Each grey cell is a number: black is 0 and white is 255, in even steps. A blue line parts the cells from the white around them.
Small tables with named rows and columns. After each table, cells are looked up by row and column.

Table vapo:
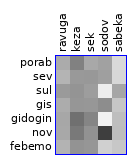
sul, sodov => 237
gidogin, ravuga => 167
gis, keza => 150
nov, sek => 146
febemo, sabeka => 199
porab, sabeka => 217
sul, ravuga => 154
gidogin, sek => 133
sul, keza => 148

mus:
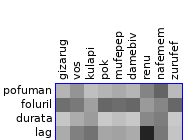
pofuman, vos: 148
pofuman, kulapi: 191
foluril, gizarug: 111
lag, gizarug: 171
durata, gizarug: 198
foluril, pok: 103
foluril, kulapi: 160
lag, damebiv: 171

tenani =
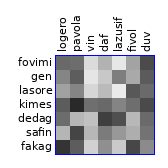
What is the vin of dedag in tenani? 193
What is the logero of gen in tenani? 133
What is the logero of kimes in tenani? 92
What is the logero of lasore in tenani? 161
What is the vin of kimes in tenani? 111
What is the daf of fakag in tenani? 143
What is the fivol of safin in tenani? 174
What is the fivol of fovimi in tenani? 163
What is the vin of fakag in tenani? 209
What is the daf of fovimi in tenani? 178
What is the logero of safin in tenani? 181
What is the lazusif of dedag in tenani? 79
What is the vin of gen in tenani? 229
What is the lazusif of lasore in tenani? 235
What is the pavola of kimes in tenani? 41
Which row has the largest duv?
fakag

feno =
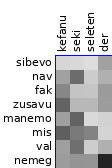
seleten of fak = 197
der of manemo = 210
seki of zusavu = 184
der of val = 176
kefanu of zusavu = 99
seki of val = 111
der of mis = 212
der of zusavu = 156
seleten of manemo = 217
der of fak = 155
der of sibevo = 161
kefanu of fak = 135
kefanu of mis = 95
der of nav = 176
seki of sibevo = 216
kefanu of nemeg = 156

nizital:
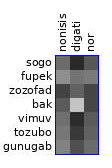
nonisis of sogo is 108
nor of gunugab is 107
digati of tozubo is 57
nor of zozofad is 69
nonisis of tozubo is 119
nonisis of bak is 91
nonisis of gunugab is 130
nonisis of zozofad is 67
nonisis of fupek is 143
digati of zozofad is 98
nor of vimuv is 91
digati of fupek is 115

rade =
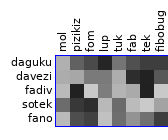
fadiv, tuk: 180
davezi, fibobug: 88
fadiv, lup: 125
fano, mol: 185
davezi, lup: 122
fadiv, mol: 186
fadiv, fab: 170
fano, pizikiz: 78
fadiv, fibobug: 201
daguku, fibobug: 62
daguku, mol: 176
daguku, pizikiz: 97
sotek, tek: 202
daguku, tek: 62
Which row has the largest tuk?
fadiv

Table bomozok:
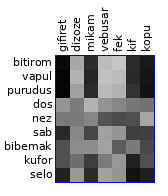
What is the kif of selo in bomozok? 18
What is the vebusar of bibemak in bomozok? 163
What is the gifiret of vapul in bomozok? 4
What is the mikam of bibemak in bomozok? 141
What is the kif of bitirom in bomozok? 42
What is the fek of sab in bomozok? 149
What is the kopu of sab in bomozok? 64
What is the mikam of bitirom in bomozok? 43
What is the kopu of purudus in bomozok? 20
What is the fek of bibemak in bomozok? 92
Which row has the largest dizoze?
vapul

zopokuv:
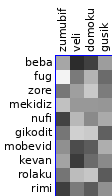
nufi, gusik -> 170
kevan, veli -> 59
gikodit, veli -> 208
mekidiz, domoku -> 152
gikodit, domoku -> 202
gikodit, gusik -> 96
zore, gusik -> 124
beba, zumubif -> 166
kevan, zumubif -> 163
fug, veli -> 122
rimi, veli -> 123
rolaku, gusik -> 91
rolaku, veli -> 188
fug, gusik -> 107

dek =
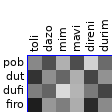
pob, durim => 107
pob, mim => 176
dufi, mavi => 180
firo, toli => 30
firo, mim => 126
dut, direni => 69
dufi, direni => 122
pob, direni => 210

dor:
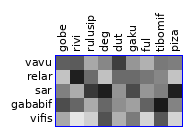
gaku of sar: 75
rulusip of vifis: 208
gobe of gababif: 77
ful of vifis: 212
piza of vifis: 212
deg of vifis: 82
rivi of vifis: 230
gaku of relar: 107
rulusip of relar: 108
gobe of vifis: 168
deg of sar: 30
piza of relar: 195
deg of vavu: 135
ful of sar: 150
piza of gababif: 131

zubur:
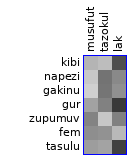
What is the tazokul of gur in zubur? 129
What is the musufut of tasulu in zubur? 157
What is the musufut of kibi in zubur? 180
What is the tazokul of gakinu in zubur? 117
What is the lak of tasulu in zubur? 64
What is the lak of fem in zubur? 185
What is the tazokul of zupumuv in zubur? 199
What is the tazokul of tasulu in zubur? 163
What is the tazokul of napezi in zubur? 115
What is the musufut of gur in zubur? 162
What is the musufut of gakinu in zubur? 208
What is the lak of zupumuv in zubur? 129
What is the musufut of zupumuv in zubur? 131
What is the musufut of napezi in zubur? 200
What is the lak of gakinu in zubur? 144
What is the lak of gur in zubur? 57
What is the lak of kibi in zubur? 78
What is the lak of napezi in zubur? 137
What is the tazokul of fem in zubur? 146
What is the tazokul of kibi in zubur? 189

